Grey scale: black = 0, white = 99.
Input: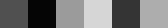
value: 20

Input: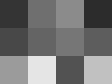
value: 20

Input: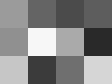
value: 23

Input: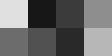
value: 16

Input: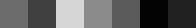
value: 13

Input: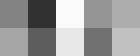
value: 36

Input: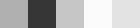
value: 68

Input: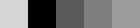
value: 35
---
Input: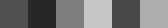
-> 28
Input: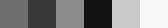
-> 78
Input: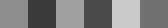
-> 78
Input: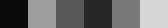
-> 47
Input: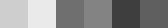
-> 24
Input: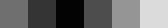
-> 58
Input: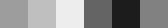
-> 11
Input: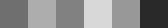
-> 59
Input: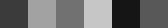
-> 8
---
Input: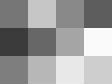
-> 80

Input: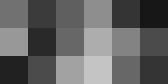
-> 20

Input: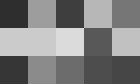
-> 27

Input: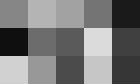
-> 21

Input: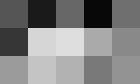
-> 57

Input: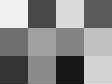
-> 82

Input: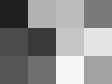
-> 63

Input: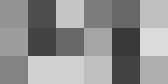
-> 68

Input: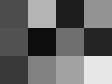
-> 90

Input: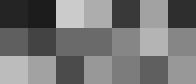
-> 59
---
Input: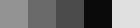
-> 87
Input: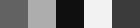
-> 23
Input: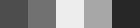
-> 15
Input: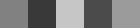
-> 60
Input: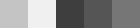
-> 46
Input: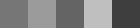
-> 24
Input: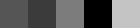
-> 76
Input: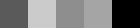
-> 0
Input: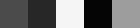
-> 61
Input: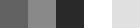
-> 87
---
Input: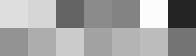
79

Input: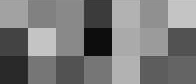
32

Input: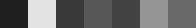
22

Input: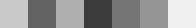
68

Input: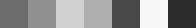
81

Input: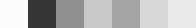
56

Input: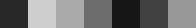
66

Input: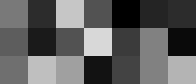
62

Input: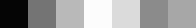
72
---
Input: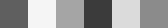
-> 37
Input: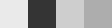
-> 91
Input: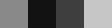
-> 53
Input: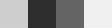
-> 80
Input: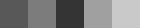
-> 34
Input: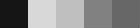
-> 8
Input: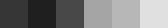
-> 21
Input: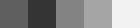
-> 37
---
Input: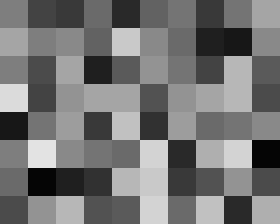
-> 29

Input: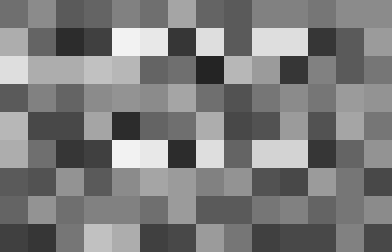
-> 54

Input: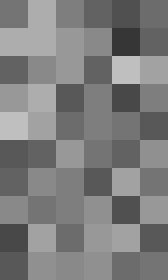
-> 34

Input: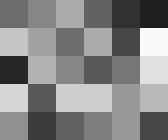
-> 72

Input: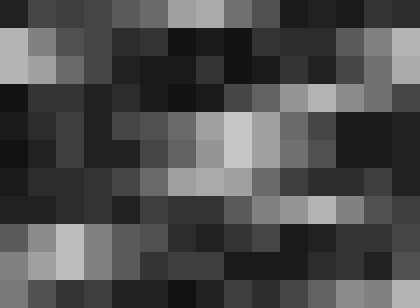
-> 31
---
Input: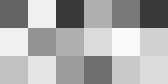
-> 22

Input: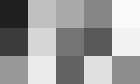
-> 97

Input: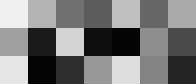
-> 66

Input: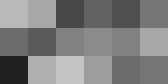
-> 46

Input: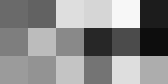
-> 11

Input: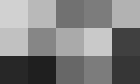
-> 69

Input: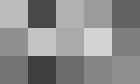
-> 38

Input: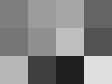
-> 39

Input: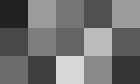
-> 60

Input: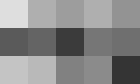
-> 57
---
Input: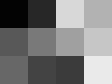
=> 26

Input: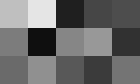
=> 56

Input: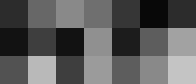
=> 72

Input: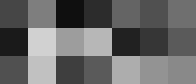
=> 75

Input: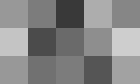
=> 44

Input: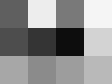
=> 54
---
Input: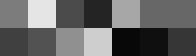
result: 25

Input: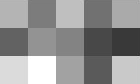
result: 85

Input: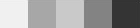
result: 93

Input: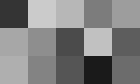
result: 68

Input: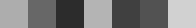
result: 67

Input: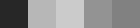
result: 15

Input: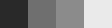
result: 16

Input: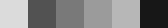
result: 85

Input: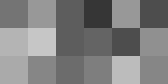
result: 66
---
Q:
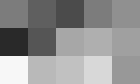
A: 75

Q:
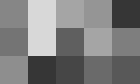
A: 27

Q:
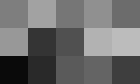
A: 35

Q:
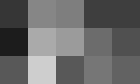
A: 34

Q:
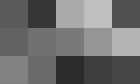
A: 17

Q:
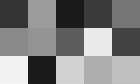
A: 81

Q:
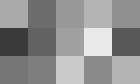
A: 78
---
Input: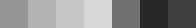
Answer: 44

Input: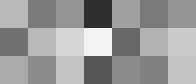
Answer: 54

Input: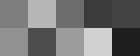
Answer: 60

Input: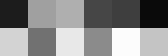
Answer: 54

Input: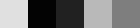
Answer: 13

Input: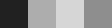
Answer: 67
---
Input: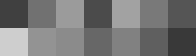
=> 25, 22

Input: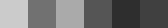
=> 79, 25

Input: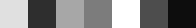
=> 87, 5

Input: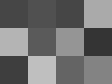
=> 27, 51

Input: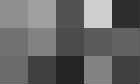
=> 55, 25

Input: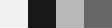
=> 93, 40

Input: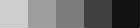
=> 80, 7

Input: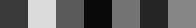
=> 22, 52

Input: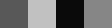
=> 34, 52

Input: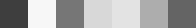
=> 24, 39
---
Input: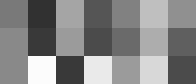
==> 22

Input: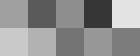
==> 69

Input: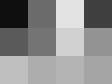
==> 45

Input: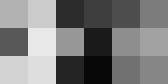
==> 90

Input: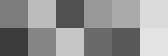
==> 52

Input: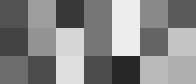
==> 57

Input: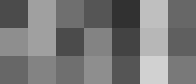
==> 62

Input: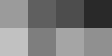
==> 49
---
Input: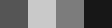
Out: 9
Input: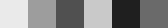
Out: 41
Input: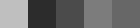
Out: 40
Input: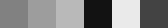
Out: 26
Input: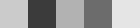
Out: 89
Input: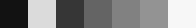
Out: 96
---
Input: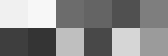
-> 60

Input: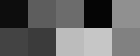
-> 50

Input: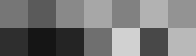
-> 72

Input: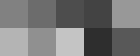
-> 34

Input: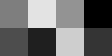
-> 20

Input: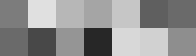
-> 55

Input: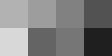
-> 12

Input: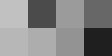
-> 12

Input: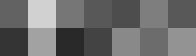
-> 57
